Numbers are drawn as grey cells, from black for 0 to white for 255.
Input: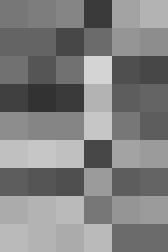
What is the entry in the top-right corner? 179
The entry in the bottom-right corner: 107
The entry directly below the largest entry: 179
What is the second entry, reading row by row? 125
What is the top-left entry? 119
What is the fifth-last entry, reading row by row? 179
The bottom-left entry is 186
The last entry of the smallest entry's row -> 100
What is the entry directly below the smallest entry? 133
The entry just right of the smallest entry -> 58
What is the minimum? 50
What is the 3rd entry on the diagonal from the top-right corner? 212
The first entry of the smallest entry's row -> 64
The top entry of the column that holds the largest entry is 58
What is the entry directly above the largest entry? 107
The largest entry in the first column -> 192

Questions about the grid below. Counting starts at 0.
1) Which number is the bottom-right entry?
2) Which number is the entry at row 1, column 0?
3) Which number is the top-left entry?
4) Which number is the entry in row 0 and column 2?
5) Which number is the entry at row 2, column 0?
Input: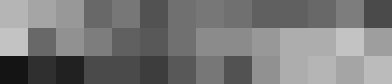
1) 187
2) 195
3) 181
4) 152
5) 20

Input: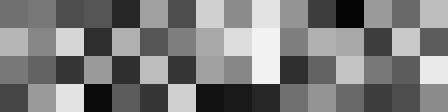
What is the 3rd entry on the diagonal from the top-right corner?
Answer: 120
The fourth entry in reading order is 85
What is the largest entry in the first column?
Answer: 182
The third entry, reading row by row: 77
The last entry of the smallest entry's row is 189
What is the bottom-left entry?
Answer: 69
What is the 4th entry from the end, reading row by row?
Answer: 105
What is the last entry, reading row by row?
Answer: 140
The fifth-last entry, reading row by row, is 148
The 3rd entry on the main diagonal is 54
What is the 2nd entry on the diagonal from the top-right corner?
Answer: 201
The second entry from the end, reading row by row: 77
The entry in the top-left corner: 112
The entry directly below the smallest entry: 168
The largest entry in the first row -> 227
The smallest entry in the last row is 11
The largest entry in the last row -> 227
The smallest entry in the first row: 5
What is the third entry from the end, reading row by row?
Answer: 62

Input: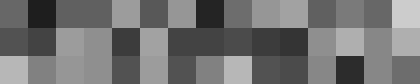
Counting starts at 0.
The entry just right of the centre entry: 75
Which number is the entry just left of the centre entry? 67
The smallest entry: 30
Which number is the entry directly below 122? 175
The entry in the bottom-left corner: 183
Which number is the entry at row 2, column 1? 129
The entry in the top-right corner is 204
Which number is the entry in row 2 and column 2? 150
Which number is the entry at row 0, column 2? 96
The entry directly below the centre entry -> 129
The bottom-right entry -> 109
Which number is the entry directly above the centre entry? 36
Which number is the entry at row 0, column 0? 103

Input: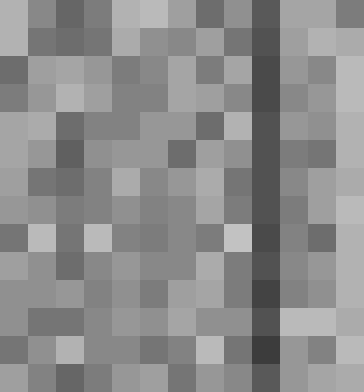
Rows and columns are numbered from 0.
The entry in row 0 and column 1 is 136
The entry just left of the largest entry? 124
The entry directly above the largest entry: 124
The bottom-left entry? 159
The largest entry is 194
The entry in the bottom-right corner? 171
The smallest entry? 60
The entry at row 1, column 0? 178
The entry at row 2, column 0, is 109
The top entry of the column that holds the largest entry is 144
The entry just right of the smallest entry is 151
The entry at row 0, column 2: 102
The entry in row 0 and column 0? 178
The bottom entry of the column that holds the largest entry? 136
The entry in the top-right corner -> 124
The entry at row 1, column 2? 109
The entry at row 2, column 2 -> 165
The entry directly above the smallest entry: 82
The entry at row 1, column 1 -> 117
